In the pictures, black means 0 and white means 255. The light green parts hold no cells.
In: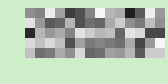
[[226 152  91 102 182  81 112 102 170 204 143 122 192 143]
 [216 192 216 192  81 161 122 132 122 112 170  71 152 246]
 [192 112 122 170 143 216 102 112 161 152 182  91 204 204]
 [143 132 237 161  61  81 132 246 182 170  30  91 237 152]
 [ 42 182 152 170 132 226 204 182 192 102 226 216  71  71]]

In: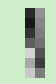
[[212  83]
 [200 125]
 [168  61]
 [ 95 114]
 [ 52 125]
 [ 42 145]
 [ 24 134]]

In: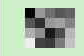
[[237  67  58 122 194]
 [174 143  25  77 183]
 [ 87  47 152 162 131]
 [  5 152 110  87  99]]

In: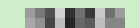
[[168 146  70 189  37 103  92 189 134 134]
 [156 122  82 210  49 112  58 201 112 156]]

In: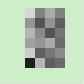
[[215 129 170 129]
 [205  94 117 138]
 [181 138  84 117]
 [160 149 170 106]
 [149  84 149  94]
 [ 29 181  94 106]]

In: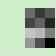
[[195 184 127]
 [150  79   2]
 [108  57  88]
 [ 69  99  36]]
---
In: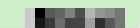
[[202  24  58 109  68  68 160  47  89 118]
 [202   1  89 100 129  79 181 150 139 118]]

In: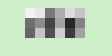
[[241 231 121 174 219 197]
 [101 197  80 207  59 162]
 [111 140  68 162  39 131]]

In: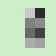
[[172 161]
 [128 140]
 [105  65]
 [201  44]]

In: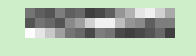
[[253 229 200 159 116 104  73 125 116  73  63  73  84 104  63]
 [ 84 116 104  84 137 159 209 241 241 189 149 137  95 125 125]
 [116  95  84 125  95 104  63  73  95 149 178 229 241 209 169]]

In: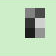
[[ 51 208]
 [ 28 148]
 [130  75]]

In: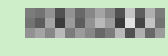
[[146 164 135 185 124 155 135 104 124 185  81 175 104 155]
 [124 115 146  81 146 104 135 164 135  81 196  93 175 124]
 [115  93 164  59 155  93 146 185 155  59 225  69 196 115]]

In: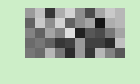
[[ 98 201 142 211  98 142 164  21 173 183]
 [154 192  55 173 211 142  75 164 201 183]
 [107 119  98  55  65 154  65  65  43 192]
 [119 107 183 119  43 154  55 183 131  87]
 [131  98 164 131 222  33  87  75 119 164]]
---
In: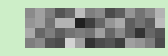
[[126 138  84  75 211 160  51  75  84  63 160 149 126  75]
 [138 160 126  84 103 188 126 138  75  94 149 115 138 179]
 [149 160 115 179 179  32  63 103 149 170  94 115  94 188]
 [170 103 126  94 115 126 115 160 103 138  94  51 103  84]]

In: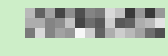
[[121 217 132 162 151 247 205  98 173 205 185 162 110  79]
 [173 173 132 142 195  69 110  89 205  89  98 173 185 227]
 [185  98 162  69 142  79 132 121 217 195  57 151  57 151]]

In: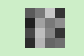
[[ 32 161 121 142]
 [ 43 181 102 111]
 [ 71 190 133  52]
 [ 90 121 199  52]]

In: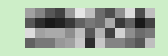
[[ 87  45  25  34  57  97 120 108 170  57  97  25  66]
 [ 97 120 120 152 161 199  45 199 132 132 108  87 190]
 [161 132  87  66 152 229 190 108  78 142 220  78 190]
 [220 161 170 170 142 190  87 179  66 210 142 108 120]]

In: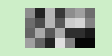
[[100 170  88 170  47  47  25]
 [109  76 182  88 203 212 130]
 [141  35 182  56 141 160 109]
 [160 100  35 223 130   6   6]]

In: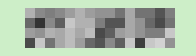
[[ 74 199 115 168 188 157 104  84 137  95 199  62 199 210 146]
 [104  51 137  95 199 177 177 126  84  84 168 146 104  74 115]
 [157 146 177 168 188 168 188  74  95 157 168 146 126 126 199]
 [177 137 126 137 157 177 157 146 146 115 168 115 115  84 126]]

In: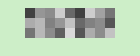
[[ 65 150 140 205 105  65 205 162 117]
 [117 184 140  96 217  86 172 140 194]
 [172 184 129 150 194 105 129 140  86]]
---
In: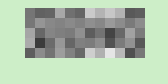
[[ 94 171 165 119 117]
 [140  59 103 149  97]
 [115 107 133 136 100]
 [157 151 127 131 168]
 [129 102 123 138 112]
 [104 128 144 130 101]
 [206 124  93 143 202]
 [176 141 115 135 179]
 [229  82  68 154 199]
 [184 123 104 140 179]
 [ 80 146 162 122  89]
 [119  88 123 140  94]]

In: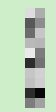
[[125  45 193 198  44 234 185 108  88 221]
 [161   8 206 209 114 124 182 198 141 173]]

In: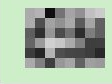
[[170  61 101  95 172 171]
 [128  37 154  48  79 179]
 [ 62 179 208 151 162  14]
 [151  78 198  76 145 115]
 [165  70 171 114 169 164]
 [ 98  68 128  45  91 145]
 [159  61  62 126 165 192]
 [153  40  63  96  97 203]]

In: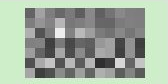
[[166  81 157 128 176 126 100]
 [ 63 169 100 131  83 149 162]
 [ 80 196  69  64 124 132 126]
 [139  83 166 122 237 182 104]
 [100 185  76  72 130 120 122]
 [159  92 139 102 185 126  94]
 [100 182  90  95 158 136 137]
 [175  47 169 151 123 103  96]
 [162  62 161 162 114 102 116]
 [ 93 215  64  69 136 123 137]
 [131 101 147 146 118 128 127]
 [ 90 196  68  63 133 126 125]]

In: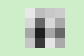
[[198 167 215 232]
 [ 57  30 102 189]
 [228 166 215 199]
 [170 104 168 204]]

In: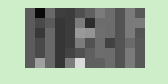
[[ 91  91  91  91  91  92]
 [160  73  73  56  73  10]
 [104 104 104 104  90 104]
 [ 54  54  54  54  54  62]
 [124  67  60  60  60  60]
 [219  81 124 153 124  79]
 [ 95  95  82 148  44  95]
 [ 96 109 109 111 109 123]
 [108 108  66 108 108 108]
 [ 83  83  83  83  83  83]
 [122 122 106 122 122 122]
 [ 88  88  88  84 123  88]]

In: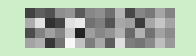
[[163  76 172  65]
 [175 129 225  95]
 [ 55 160  49  82]
 [115 133  69 142]
 [248 202 224 149]
 [193  34 233  90]
 [125 158 113 135]
 [168 135 127 143]
 [ 93 148  84 111]
 [223 177 167 179]
 [126 106 160  71]
 [117 178  59 134]
 [138 114 166 120]
 [190 162 197 166]
 [153 139 164 131]]
